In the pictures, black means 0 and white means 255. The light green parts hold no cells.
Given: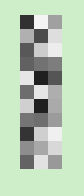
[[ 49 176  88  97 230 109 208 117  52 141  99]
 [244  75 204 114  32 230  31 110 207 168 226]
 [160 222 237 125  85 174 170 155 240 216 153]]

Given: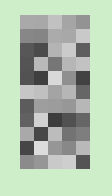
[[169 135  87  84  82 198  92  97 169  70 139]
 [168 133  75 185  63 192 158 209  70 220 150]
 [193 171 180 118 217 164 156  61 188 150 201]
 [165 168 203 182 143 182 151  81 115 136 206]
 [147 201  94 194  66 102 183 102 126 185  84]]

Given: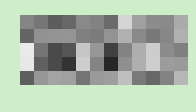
[[133 101 234 231  94]
 [118 146 117  96 151]
 [ 93 148  74  74 163]
 [103 149  85  51 160]
 [137 128 198 205 117]
 [130 123 151 132 154]
 [107 147  64  39 158]
 [212 177 131 143 191]
 [160 137 174 175 121]
 [140 120 205 206 103]
 [138 135 140 156 131]
 [171 176 128 154 183]]

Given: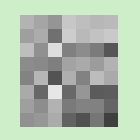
[[179 159 190 140 131 170 159 145]
 [165 172 144 137 182 103 141 151]
 [149 112 222 127  83 230 178 171]
 [199 205 128 163 175 104 122  98]
 [190 185 140 170 130 150 130  81]
 [183 194 123 156 188  91 129 118]
 [186 201  86 178 170  93 101  63]]

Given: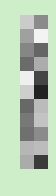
[[203 160 134 107 239 206 104 120 112 182 171]
 [139 243 101 172  69  34 187 195 139 188  59]]

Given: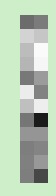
[[108 211 188 181 120 236 191 118 149 126 128 126]
 [123 198 250 246 155 130 238  27 149 132 152  71]]

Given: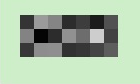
[[ 52 131  55]
 [155   4 141]
 [133  44 143]
 [ 44 145  49]
 [ 61 109  54]
 [ 27 205  68]
 [ 81  66  93]]

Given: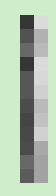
[[ 54  82 104  54  87  87  76  69  72  75 104  91]
 [219 177 185 218 215 208 185 193 209 168 162 162]]

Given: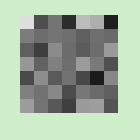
[[222 124  95 151  74 128 156]
 [ 78 109  62  98 141 114 115]
 [116 116 139 128  90 136  88]
 [ 44 111 108 110 114  75  63]
 [188  96  92 155  72 119 154]
 [174 111 109 121  27 107 157]
 [ 31 106 154  80 135  95  83]]
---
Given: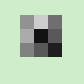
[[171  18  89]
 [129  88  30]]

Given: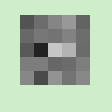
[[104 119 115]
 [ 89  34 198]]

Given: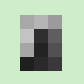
[[195  47  94]
 [166  35  81]]

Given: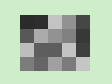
[[ 88 171 146]
 [189  94  93]]

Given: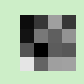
[[ 19 120  95]
 [ 84   0  92]]

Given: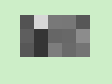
[[ 94  53 102]
 [ 87  53 125]]

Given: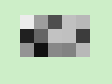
[[ 32 101 194]
 [148  17 136]]
